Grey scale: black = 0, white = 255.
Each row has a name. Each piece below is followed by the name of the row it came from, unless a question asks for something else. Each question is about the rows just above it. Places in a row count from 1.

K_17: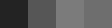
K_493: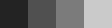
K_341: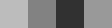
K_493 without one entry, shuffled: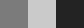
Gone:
[80]
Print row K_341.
[188 130  49 153]

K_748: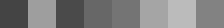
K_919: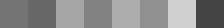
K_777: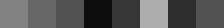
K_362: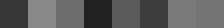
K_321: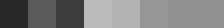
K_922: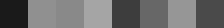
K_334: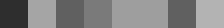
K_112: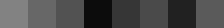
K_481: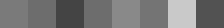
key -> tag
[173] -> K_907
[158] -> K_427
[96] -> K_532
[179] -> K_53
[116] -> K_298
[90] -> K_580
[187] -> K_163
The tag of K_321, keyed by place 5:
K_53
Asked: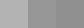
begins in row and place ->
K_321, 5
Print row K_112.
[130 103  82  12  54  74  33  90]
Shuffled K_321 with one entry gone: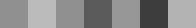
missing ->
[40]
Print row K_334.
[ 46 165  96 122 158 158  96 179]

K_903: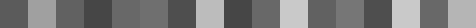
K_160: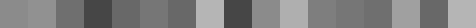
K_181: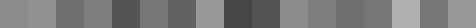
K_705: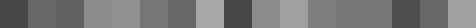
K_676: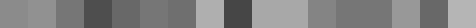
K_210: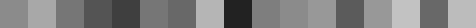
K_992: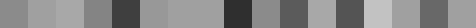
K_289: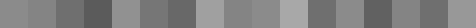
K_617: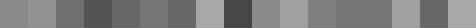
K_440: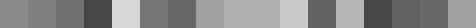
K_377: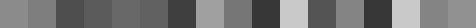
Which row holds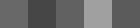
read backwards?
K_903
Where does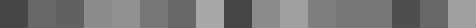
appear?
K_705

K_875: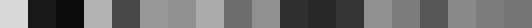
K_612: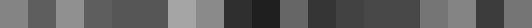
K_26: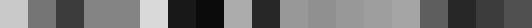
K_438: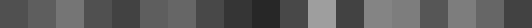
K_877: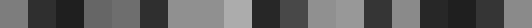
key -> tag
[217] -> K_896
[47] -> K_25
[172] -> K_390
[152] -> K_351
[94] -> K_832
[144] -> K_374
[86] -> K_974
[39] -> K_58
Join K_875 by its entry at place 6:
K_351
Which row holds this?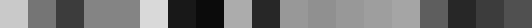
K_26
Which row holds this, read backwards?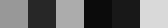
K_26
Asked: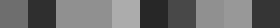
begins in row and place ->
K_877, 5
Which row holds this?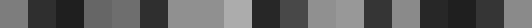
K_877
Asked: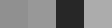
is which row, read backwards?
K_26

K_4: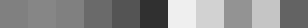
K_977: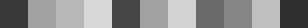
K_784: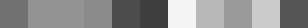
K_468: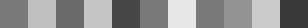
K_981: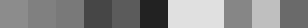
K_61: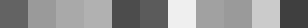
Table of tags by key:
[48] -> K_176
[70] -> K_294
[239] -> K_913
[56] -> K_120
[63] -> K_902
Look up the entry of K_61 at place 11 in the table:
K_902
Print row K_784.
[113 147 147 140  76  63 245 184 154 203  84]
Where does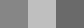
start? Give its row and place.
K_981, 9
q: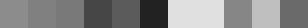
K_981
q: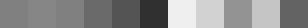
K_4
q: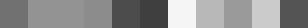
K_784

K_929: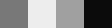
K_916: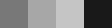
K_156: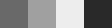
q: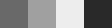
K_156
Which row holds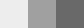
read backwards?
K_156

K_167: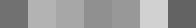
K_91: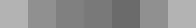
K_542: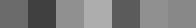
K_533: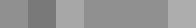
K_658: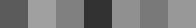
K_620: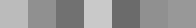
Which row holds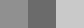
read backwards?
K_620
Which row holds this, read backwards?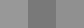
K_658
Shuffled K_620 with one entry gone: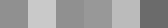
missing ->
[113]
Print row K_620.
[187 144 113 201 107 144 152]

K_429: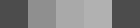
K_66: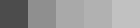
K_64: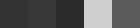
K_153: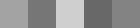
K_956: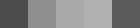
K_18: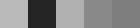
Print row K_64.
[ 50  56  43 207  90]
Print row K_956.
[ 76 143 169 177  90]

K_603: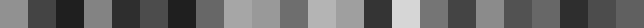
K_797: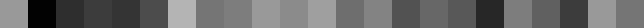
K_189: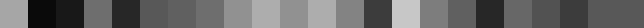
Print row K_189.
[166  10  24 110  39  88  96 110 145 173 145 173 131  60 199 125  96  39
 103  82  60  88  88]
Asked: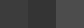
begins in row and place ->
K_797, 4
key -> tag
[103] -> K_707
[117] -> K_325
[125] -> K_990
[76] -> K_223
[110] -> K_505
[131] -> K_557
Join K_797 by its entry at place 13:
K_505

